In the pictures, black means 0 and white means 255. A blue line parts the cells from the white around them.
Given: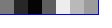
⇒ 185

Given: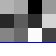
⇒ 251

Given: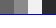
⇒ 241

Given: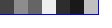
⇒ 25

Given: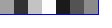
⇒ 83

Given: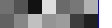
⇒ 61
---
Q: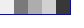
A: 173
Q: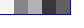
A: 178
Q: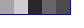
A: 39
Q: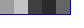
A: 64
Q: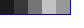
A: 117
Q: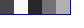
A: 39
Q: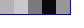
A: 123
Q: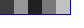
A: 32
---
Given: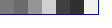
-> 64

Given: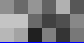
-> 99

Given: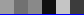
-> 16

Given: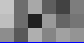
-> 94

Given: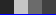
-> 198

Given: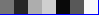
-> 9

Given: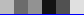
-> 19

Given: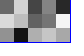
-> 69
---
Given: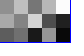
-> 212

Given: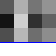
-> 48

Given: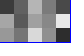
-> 160

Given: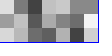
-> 88

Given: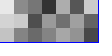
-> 78

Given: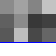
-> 56

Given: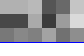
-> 170
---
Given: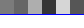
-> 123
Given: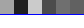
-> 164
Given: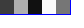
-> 60
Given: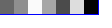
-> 103
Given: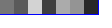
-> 118
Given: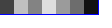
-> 66
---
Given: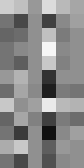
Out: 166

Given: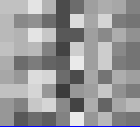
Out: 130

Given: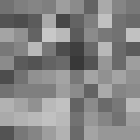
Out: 120

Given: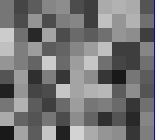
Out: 84

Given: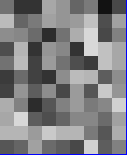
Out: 72

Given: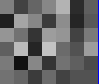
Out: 95

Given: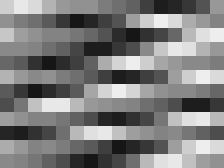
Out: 152
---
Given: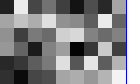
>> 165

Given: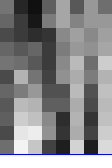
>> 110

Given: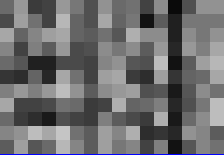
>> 146

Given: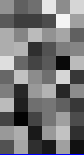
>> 214

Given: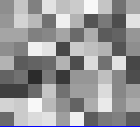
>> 165

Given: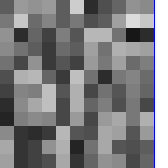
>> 138
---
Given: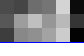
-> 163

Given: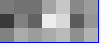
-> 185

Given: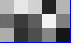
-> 78

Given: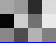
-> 77

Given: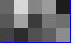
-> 80

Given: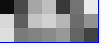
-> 152

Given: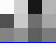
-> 146

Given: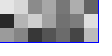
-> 107

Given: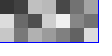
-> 128

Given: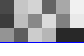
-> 182
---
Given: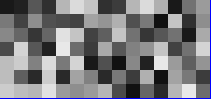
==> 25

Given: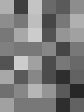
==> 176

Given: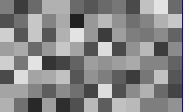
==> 126

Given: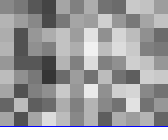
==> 136

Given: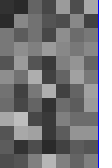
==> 50

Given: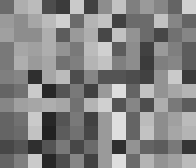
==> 107
